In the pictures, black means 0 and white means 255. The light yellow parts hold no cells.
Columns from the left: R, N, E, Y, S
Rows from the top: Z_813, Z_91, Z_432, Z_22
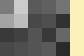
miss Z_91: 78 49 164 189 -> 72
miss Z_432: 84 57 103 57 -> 65
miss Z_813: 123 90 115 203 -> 96
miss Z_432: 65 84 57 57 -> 103
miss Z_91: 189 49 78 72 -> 164
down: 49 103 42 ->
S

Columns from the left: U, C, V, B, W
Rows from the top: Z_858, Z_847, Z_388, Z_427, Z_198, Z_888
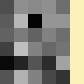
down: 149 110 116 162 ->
W
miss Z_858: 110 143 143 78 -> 137
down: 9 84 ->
U
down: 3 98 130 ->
V

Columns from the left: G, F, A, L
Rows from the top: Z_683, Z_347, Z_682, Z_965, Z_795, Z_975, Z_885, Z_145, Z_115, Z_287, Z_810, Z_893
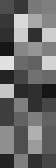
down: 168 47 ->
A
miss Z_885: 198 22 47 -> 41
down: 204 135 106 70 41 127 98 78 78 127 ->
F
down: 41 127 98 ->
F
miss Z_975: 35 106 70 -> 113
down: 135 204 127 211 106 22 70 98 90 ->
L
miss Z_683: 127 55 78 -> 120

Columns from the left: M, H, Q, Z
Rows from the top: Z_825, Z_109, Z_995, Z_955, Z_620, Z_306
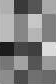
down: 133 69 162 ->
H
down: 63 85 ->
Q
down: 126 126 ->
Z

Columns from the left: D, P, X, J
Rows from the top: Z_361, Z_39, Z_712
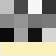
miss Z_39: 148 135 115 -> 121
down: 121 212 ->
J
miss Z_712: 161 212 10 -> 18
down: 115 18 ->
X
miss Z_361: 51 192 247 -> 72

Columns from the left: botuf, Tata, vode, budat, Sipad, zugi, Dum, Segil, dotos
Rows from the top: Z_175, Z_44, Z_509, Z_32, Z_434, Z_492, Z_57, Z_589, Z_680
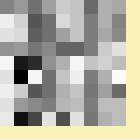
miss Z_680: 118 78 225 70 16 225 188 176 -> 232
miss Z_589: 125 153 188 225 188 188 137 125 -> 182
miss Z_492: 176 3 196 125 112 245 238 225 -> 251
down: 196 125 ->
Dum
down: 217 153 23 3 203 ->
Tata
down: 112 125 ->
budat

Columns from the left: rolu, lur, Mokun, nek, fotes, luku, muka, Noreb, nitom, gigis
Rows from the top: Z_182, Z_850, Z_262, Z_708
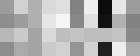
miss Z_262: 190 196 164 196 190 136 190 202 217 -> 184
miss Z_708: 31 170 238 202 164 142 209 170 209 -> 148
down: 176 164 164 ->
Mokun

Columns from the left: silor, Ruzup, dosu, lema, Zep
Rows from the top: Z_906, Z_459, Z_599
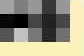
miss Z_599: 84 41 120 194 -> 112
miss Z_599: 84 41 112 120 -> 194
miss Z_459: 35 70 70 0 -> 8

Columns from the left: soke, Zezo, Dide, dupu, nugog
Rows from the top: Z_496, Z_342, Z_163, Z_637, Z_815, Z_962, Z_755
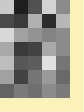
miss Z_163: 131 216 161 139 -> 147
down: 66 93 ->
Dide

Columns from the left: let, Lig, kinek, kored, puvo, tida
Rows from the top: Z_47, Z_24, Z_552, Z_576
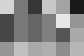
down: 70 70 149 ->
let
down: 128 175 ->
kored
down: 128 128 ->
kored
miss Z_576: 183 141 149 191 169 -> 175

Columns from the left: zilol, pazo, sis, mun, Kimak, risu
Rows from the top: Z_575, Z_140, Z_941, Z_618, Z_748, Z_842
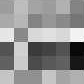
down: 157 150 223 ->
mun
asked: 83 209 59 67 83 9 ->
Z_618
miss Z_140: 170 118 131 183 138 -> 150

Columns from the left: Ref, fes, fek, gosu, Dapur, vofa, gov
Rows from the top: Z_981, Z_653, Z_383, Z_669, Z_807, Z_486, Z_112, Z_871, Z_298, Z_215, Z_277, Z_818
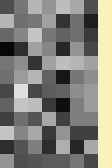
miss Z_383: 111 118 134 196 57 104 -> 98
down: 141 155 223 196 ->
fes
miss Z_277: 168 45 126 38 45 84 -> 175
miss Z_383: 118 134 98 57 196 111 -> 104

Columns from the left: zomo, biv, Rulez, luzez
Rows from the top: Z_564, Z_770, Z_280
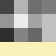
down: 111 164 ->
Rulez
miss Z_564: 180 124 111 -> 68
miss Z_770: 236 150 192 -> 164
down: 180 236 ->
biv

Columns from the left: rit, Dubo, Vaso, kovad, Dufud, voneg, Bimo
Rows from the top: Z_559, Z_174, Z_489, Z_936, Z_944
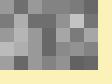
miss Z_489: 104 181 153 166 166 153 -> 123
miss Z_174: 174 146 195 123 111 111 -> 117
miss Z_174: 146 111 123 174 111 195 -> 117
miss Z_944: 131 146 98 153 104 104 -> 159
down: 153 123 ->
rit
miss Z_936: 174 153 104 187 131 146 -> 138

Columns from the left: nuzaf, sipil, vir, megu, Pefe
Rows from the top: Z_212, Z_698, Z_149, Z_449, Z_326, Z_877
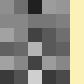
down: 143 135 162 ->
nuzaf
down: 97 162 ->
nuzaf
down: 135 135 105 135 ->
sipil
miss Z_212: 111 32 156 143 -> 150
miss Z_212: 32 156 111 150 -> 143

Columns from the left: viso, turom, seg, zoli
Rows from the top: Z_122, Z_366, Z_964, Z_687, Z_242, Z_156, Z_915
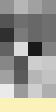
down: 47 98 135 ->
viso
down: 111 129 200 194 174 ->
zoli
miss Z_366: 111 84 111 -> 104
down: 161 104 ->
seg
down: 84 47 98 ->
viso
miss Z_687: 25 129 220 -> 98

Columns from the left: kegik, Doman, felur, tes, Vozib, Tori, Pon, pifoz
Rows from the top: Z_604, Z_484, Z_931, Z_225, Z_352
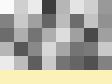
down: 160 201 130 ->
pifoz
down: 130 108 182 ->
kegik
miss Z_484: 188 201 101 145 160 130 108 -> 195
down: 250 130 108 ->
kegik
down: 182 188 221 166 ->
Vozib
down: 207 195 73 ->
Pon

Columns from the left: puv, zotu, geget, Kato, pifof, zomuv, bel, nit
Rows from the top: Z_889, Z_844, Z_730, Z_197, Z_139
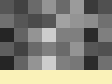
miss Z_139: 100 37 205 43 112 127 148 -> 119
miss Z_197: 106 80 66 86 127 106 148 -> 94
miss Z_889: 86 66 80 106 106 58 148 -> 155

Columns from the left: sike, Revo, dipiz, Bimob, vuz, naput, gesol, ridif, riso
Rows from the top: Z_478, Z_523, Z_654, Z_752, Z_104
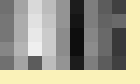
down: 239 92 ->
dipiz
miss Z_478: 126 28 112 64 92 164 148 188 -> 217
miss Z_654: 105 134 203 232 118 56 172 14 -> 140
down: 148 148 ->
vuz
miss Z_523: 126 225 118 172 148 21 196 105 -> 99

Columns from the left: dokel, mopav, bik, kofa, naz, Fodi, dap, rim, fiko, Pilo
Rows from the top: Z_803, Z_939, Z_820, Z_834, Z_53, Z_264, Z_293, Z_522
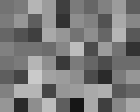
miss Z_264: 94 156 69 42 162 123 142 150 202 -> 76
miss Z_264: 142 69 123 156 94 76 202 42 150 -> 162
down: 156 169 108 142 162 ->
kofa
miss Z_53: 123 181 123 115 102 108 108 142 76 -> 57
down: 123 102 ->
dokel
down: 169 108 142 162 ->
kofa
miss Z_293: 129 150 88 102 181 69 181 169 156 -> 175

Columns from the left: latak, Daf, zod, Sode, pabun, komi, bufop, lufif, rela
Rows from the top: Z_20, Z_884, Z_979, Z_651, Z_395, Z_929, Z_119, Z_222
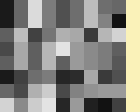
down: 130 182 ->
lufif
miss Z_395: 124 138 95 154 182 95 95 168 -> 87
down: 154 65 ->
rela
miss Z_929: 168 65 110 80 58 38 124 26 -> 44
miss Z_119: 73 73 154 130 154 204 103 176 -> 146
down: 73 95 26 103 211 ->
latak

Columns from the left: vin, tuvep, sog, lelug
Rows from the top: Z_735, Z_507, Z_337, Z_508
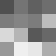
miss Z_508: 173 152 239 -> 231
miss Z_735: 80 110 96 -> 116
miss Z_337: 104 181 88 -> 217

